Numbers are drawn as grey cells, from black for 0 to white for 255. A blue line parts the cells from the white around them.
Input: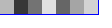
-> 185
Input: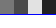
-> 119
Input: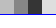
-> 190
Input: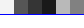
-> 243
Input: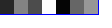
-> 39
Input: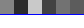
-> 132
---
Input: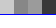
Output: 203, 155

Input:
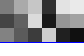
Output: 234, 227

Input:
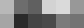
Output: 218, 211

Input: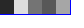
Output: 222, 166

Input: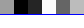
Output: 252, 188

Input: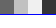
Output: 240, 193

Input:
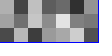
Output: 227, 206
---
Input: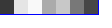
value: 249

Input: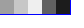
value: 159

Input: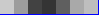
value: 66

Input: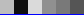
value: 14

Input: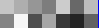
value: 78

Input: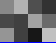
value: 106
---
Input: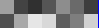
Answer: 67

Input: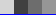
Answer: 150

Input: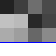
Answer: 62

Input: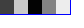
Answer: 131

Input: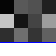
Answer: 32

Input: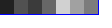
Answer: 81

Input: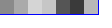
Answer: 138

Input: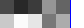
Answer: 73
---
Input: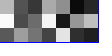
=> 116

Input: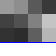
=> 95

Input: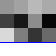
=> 52

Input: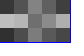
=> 124

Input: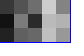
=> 104

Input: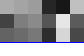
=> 120

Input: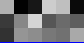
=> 141

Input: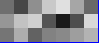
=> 98
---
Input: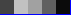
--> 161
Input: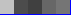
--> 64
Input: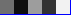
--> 157
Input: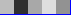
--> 168
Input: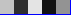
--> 228
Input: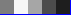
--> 166
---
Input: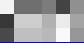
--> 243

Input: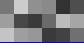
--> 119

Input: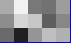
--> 170

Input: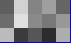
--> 94

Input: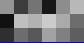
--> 149

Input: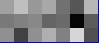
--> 160

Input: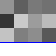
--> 148

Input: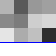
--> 180

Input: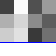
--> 65

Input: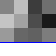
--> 132
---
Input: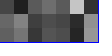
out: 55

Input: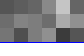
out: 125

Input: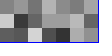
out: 212

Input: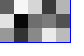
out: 137

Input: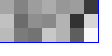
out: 115

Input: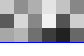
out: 112
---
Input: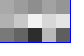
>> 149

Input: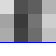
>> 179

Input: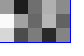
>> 139

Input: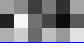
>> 167

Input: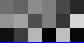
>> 40

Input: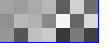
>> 110

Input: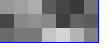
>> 114

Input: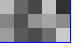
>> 50
